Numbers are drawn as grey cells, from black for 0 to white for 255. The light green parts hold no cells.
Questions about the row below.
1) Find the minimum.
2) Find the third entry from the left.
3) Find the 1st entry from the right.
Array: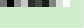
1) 2
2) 144
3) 253

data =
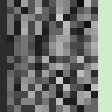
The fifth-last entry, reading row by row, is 159
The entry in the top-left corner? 44
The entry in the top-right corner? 100
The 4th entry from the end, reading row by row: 87
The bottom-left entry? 44
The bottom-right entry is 100
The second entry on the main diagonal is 72
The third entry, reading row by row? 29
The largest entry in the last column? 187
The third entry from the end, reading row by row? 29
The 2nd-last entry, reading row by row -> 100

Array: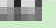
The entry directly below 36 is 105
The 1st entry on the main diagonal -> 218
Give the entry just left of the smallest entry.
189
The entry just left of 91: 133
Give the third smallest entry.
91

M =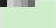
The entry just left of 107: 150
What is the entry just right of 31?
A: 203

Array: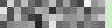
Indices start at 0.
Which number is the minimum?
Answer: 36
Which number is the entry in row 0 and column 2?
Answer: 108
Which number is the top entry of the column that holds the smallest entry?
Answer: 81
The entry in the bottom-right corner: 108
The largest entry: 242
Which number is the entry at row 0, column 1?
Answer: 212
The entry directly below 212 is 81
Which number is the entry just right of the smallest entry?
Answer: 120
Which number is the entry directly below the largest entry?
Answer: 67
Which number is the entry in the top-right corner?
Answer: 174
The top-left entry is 81
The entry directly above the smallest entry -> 51
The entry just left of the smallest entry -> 162
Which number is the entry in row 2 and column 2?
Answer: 188
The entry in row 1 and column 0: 227
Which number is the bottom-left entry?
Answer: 81
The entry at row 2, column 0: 174

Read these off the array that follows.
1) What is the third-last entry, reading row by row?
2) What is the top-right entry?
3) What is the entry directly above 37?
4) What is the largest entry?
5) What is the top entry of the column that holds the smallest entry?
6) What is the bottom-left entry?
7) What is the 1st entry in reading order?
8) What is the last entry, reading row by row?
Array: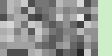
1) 37
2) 130
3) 78
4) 231
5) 215
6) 161
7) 118
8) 102

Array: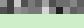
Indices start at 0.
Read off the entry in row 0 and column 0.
146
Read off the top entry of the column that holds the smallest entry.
109
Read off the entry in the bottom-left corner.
80
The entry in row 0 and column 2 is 200
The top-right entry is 96
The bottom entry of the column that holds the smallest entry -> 32
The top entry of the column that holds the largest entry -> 161

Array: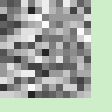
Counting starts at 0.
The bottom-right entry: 196
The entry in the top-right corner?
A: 140
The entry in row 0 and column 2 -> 98
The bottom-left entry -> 209
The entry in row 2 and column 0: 52
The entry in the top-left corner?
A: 114
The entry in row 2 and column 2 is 169
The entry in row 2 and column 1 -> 126
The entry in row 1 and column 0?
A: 182
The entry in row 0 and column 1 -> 83
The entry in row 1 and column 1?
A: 114

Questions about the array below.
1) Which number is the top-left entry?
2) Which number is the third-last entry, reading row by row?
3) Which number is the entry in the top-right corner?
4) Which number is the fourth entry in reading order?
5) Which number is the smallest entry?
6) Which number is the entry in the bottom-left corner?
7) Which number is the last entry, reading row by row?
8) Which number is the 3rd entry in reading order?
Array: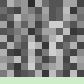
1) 84
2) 68
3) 68
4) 151
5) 43
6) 122
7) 68
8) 138
